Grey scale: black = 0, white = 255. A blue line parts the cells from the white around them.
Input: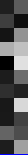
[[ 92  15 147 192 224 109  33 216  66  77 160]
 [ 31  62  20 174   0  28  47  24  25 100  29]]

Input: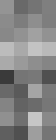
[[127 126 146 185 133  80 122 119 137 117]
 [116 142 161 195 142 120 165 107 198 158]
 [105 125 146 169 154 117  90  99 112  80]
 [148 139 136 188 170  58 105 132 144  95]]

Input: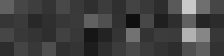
[[ 70  43  55  50]
 [111  37 134  95]
 [201  97 178  80]
 [ 89  46  59  45]
 [ 45  31  60  51]
 [ 57  71  51  59]
 [ 67  15 114  73]
 [ 47  49  52  60]
 [ 60  80  35  46]
 [ 47  97  22  29]
 [ 57  58  56  52]
 [ 72  55  65  48]
 [ 52  47  46  79]
 [ 62  40  52  56]
 [ 70  58  56  68]
 [ 97  54  70  45]]

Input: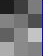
[[124  78 196 130]
 [ 62 117 140 138]
 [ 29 131  96 173]]

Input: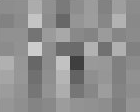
[[140 137 139 129 139 145 141 148]
 [158 178 134 176 128 128 132 127]
 [130 135 155 113 152 150 157 142]
 [156 157 132 178 153 143 135 145]
 [141 149 137 107  63  99 118 147]
 [122 103 168 108 194 181 173 156]
 [144 140 155 141 140 143 147 137]
 [172 196 116 205 103 112 118 132]
 [143 140 145 146 150 151 146 143]
 [141 130 145 140 176 165 156 150]]

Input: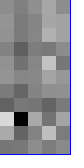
[[141 162 162 140 119 151 145 122 164 124 137]
 [167 166 177 121 195 164 143 100 115 190 125]
 [143 133 134 125 134 136 132 117 169 131 141]
 [128 123 123  96 114 134 102 120   2 100 120]
 [141 148 146 130 146 148 123  98 216 170 118]]

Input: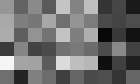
[[ 26  77  18  66  31 102]
 [ 70  68  57 137  64  52]
 [ 52  74   8  76  15  79]
 [191 124 175 107 183  74]
 [131 148 127 121 190 102]
 [196 111 195 113 219  63]
 [ 90 167 115  75  91 108]
 [138 119 147  67 162 128]
 [ 98 127  94 133 164  36]
 [150 168 172  58 245 111]]

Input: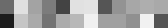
[[169  84]
 [174 241]
 [167 144]
 [147 160]
 [ 85 160]
 [227 240]
 [225 184]
 [ 67 171]
 [124 115]
 [163 170]
 [224 197]
 [107  28]]

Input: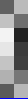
[[187 110  34  60  64 119 183]
 [ 97 194 243 230 196 177  91]]
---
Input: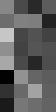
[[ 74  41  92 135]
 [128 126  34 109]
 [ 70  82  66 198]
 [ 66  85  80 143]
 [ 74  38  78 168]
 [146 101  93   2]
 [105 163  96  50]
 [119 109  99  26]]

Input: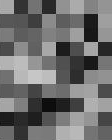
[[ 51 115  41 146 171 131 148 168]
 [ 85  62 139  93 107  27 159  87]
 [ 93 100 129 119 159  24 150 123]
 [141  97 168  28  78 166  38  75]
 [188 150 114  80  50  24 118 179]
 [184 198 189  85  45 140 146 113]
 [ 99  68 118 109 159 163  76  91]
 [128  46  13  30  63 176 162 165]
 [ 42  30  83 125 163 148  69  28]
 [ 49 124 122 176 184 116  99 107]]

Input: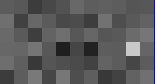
[[ 88  60  72  82 104  93  96  93  85  87  92]
 [ 65 103  91  73  76  61 114  78  89  98 111]
 [ 90  62  99 111  87 102  86  89 107 118 105]
 [102 117  88  31  70  34  93  92 201 101 103]
 [ 95  56  85  79  75  66  99  92  70  92 110]
 [ 93 121  70 119  78  94  56  66  98 112  60]]

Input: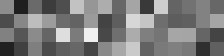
[[ 31 106  60  78 194 150 173 103 165  57 205 100 114 130 103 141]
 [135 189 156 108  99 155  67  94 215 197 110  93  96 130 165  76]
 [ 86 139 101 222 123 239  72 111 172 127 117 166 165 101  68 129]
 [ 65 127  75  94 103  69 137 168 202  98 122 128 121  47  96  33]]

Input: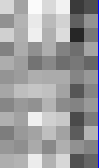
[[163 251 217 242  58  77 215]
 [179 233 186 210  96 147 145]
 [175 239 176 220  38 119 208]
 [172 144 174 130 110 165 129]
 [158 115 136 110 120 102 173]
 [156 174 171 171 133 152 148]
 [190 197 192 163  86 133 166]
 [153 145 179 139 131 153 134]
 [162 240 208 200  74 123 176]
 [153 163 191 162  92 180 125]
 [143 170 137 175 145 131 151]
 [179 236 178 215  80 101 174]]

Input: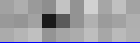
[[174 154 142 195 147 209 166 192 163 162]
 [149 162  26  90 147 177 155 162 175 153]
 [181 192 148 165 172 190 167 186 176 171]]

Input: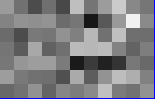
[[113  76 111  72 191 117 156 203 136 118 155]
 [146 143 147 108 118  23  88 153 241 138 131]
 [ 76 121 118 146 128 184 113 192 111 110 107]
 [ 91 168  97 112 186 183 187 131  99 126 117]
 [150 157 157 123  26  59  33  52 120 105 119]
 [121 113 111  80 170  93 147 189 174 129 157]
 [114 146 100 134 124 138 192 123 114 146 104]]
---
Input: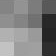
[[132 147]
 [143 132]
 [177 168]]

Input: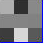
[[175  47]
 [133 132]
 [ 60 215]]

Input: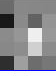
[[107 136]
 [ 24 138]
 [139 150]]

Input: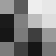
[[159  91]
 [ 27 128]
 [ 22 123]]

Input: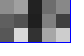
[[141 160]
 [ 95  82]
 [ 87 217]]

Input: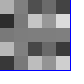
[[176 127]
 [ 45 122]
 [121 125]]

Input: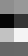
[[142 152]
 [  6  53]
 [194 244]]
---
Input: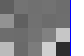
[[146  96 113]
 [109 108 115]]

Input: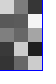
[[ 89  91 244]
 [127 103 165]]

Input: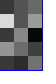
[[218  84 155]
 [ 57 135   8]]

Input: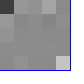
[[152 137 141]
 [147 139 140]]

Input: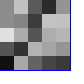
[[141 133  60]
 [224 172  85]]

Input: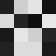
[[219  36  15]
 [ 25 229 207]]

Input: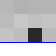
[[187 199 192]
 [195 189  41]]

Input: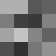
[[124  64  57]
 [163 195 133]]

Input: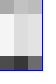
[[245 221 227]
 [245 221 227]]
